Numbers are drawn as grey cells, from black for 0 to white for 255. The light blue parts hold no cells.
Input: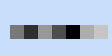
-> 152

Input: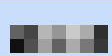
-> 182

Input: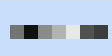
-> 138

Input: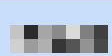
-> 166

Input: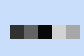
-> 8

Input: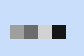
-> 210

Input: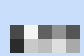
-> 96

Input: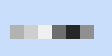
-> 240
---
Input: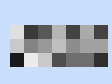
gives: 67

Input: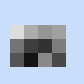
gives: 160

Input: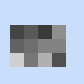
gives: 142

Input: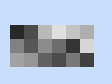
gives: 174

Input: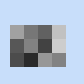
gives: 193

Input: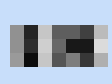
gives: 187
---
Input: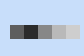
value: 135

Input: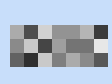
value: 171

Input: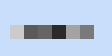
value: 42

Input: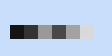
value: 72

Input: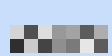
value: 122

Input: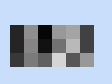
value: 213
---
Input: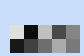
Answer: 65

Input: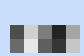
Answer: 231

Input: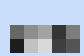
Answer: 193

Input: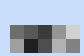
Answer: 31

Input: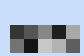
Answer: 20

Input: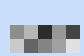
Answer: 100

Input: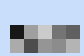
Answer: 77

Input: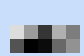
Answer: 1

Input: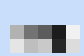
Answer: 190
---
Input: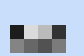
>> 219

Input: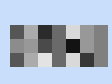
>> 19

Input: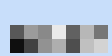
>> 97

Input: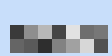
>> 226

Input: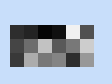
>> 89

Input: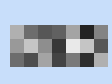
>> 233

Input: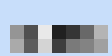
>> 53
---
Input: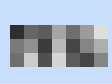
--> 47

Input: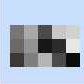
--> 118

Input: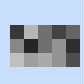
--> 56

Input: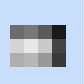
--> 108

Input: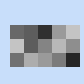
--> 104

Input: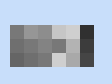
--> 120

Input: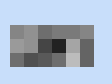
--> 133
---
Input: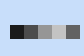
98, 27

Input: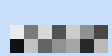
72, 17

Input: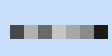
27, 72

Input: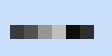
47, 59

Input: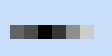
203, 99

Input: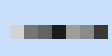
57, 210
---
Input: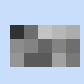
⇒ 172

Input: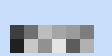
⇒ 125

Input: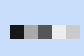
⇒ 202

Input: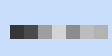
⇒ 178

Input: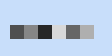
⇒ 175

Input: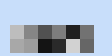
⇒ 114

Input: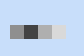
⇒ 217

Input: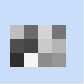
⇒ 117

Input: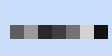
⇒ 19
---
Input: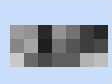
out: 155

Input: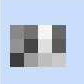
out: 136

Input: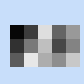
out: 7

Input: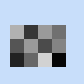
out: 177

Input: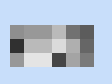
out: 143

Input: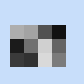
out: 174
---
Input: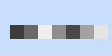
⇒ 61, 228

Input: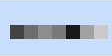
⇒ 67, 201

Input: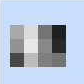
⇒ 169, 116

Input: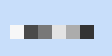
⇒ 247, 51

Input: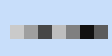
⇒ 202, 92

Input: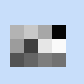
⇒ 179, 113
